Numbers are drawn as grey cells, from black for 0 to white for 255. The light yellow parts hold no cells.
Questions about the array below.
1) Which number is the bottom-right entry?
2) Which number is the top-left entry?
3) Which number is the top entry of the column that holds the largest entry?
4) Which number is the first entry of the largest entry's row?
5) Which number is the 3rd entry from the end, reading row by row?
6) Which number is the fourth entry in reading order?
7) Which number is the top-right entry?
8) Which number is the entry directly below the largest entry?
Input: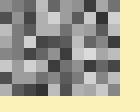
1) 134
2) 145
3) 60
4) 134
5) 167
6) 188
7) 114
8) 60

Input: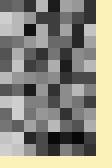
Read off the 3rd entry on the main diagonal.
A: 18
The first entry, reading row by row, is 94
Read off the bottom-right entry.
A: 50
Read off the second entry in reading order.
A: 105
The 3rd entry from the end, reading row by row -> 128
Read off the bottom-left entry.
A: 207
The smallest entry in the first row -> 27
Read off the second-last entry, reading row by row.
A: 83
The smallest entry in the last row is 39
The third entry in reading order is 50
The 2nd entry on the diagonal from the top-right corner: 74
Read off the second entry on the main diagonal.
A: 184
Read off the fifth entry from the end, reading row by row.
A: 74
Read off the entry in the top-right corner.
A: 50

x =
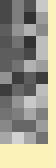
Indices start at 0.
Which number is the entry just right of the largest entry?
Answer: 167
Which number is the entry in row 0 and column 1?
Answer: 126
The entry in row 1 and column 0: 72
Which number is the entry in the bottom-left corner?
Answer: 167
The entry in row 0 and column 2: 84
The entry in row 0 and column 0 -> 72
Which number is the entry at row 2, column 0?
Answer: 93
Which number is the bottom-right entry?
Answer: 114
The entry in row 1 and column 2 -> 50
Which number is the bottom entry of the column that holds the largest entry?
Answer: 210
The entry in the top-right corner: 200

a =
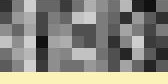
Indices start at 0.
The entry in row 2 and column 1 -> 102
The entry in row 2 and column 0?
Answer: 142
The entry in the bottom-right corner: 91
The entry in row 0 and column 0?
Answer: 49
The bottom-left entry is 91
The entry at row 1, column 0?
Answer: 80
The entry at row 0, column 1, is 124
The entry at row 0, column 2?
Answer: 206
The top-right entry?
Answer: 113

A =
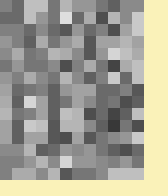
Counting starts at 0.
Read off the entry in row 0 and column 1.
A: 106
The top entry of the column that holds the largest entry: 181
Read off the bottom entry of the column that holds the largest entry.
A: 87
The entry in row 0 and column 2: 191
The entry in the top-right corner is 138
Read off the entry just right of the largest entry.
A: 106
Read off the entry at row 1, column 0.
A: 106
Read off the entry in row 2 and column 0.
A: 128
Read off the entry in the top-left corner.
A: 128
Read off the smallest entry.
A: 56
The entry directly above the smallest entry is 68
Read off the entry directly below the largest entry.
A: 87
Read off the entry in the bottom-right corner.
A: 191
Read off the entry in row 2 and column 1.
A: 128
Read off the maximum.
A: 222
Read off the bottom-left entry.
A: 128
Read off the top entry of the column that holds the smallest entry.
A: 96
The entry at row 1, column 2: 191
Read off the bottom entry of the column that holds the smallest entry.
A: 191
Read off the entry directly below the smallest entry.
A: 138

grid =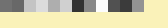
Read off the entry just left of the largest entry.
136
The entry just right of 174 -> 208

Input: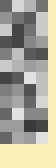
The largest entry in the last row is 225
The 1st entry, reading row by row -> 102
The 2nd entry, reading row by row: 213
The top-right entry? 114
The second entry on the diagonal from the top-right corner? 90
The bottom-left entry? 102
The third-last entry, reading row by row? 168
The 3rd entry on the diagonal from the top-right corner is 69
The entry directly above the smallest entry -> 135
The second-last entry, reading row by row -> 156
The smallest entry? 57
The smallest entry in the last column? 69
